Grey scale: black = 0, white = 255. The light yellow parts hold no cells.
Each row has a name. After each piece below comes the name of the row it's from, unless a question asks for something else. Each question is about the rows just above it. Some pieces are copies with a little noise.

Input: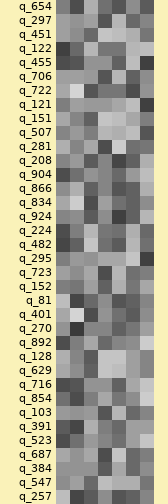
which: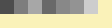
q_892
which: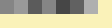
q_208

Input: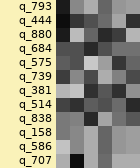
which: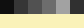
q_444
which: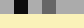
q_707
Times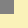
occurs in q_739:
1
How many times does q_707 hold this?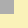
4
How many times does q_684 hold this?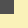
3
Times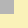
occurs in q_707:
0

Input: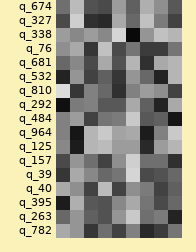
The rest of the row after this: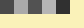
[169 181]
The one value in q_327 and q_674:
[74]
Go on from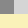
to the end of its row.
[  9 149 193 181]
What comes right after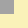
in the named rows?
[169]
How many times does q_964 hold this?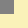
2

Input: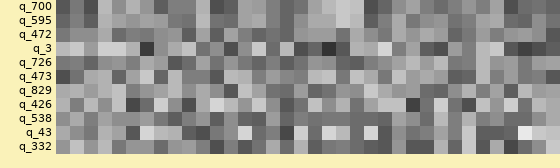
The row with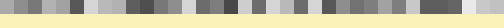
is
q_43
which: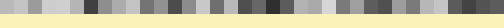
q_3
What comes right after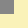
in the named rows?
[126]
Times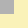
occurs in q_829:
3
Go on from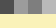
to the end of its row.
[200  87  65  79  94]

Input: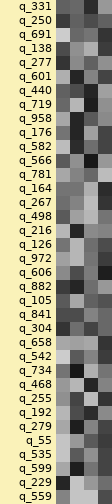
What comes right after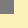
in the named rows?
[30]
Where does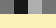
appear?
q_734
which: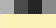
q_192

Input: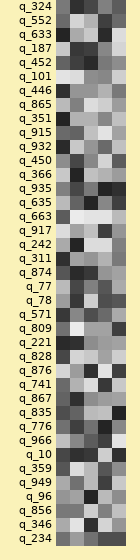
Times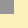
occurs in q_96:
1
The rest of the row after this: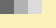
[ 56 200]

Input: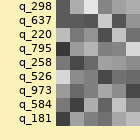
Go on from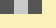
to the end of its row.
[147]
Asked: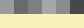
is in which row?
q_973
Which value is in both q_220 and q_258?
[120]
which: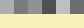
q_220

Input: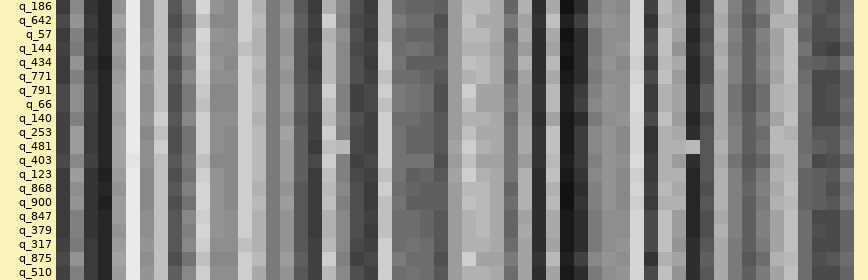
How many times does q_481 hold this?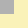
4
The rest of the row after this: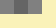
[169 192 101  95  79 115]
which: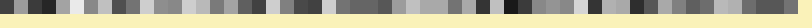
q_253
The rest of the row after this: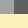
[ 65 206 128  73  65 206 115 101 101  87 156 192 169 169 115 169  52 192
  25  59 136 148 136 213  52 177 169  46  87 169 128  95 109 185 177 109
  87  87 115]
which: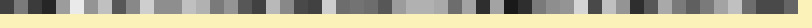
q_317
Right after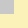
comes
[136]

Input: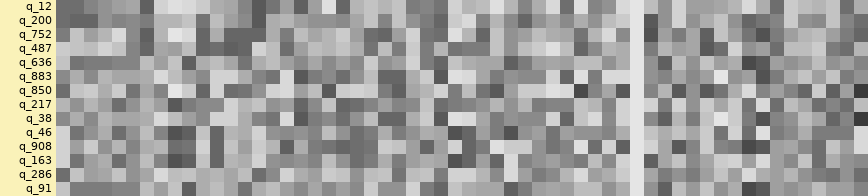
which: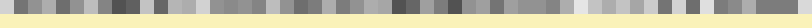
q_46
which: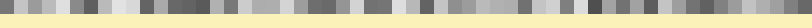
q_752
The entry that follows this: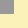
[195]

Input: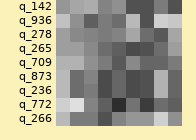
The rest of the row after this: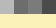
[102  75  81 178 102]
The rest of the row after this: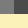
[102  75  81 178 102]
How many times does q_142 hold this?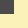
0
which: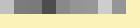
q_266
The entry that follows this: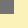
[60]
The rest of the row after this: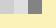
[ 95  45 115  60 109  95]

